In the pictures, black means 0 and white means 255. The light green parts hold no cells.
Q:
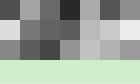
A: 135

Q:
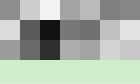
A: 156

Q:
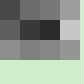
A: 141

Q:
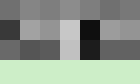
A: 105

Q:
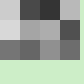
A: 117

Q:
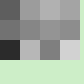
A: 43

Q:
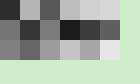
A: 129

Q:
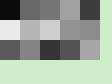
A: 90

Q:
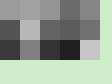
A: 58

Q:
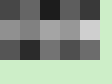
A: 85
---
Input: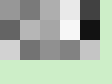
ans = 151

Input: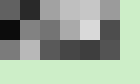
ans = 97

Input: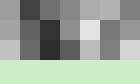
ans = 157

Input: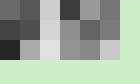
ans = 105

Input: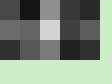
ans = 72

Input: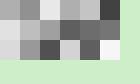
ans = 175
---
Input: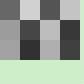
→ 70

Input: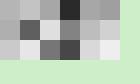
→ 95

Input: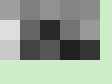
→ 101

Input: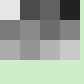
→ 137

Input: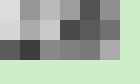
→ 170

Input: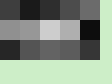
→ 151
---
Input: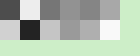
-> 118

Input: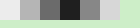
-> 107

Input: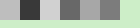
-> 209

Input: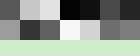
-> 226

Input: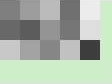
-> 186

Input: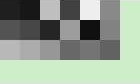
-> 191

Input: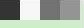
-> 114

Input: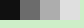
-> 173
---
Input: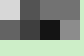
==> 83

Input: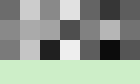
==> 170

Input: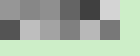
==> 135

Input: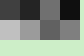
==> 36

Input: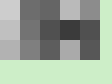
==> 115

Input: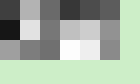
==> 226

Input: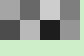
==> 104

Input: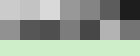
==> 195

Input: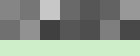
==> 118

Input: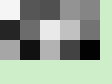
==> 108
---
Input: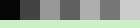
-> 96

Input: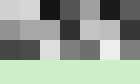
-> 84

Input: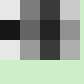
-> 201

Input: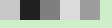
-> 219

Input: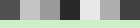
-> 41

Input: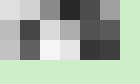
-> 41

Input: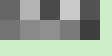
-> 202
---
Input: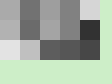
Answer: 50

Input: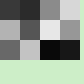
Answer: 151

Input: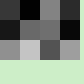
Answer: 8

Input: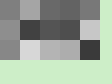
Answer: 199

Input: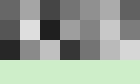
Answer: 124

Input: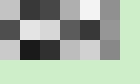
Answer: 150

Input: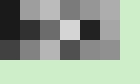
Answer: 166

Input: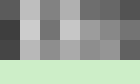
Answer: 116

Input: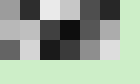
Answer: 172
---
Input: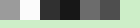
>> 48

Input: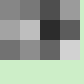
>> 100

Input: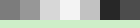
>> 215

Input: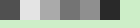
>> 170

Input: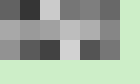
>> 66

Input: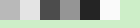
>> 76
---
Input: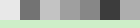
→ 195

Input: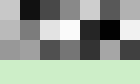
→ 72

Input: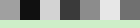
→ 211

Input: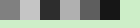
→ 45

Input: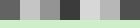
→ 148

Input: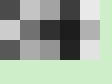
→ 163

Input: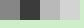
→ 185

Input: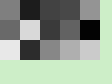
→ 66

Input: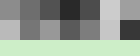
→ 82

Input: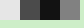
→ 18
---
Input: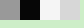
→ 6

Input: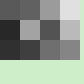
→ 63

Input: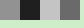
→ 31

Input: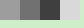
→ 113

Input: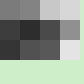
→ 81

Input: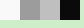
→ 156

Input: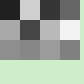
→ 135

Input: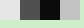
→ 80

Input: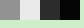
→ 234
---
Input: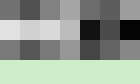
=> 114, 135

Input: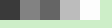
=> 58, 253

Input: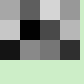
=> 167, 47

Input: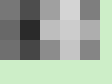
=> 119, 133

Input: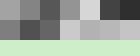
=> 163, 196

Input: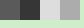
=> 90, 172

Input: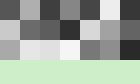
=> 86, 42

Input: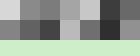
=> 215, 145
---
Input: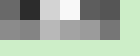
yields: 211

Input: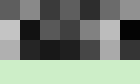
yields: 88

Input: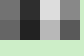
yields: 221

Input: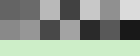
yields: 185

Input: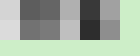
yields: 101

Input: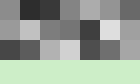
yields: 125
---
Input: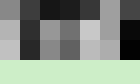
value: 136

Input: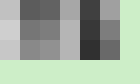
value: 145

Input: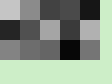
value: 101

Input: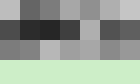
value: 183

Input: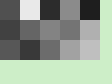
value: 108

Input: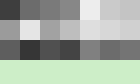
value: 80

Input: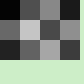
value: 166
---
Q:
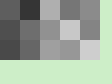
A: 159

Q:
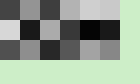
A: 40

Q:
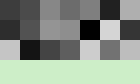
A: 68

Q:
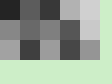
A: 156

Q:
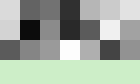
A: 154

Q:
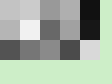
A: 138

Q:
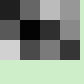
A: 122
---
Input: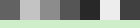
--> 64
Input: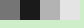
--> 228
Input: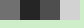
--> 210
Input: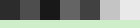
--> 233
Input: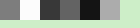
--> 172
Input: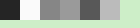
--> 187
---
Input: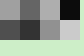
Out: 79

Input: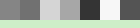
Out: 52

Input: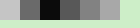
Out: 130

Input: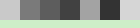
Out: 163

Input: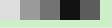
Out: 93

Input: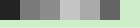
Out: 170
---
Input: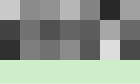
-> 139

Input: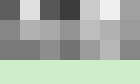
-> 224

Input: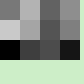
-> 179

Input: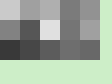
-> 160

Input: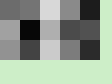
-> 116

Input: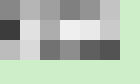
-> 181

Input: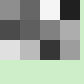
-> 102
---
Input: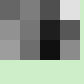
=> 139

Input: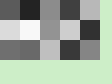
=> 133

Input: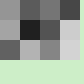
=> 211

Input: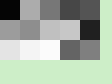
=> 127

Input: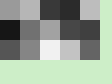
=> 100

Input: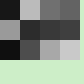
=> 201

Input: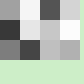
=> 177

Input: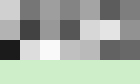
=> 104

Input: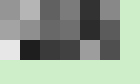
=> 79

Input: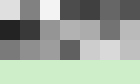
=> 192
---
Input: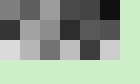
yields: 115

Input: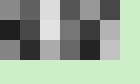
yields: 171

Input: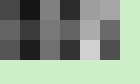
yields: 113

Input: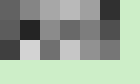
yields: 112

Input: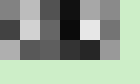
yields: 94

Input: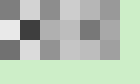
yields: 147

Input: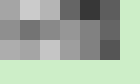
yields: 197

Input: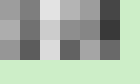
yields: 219
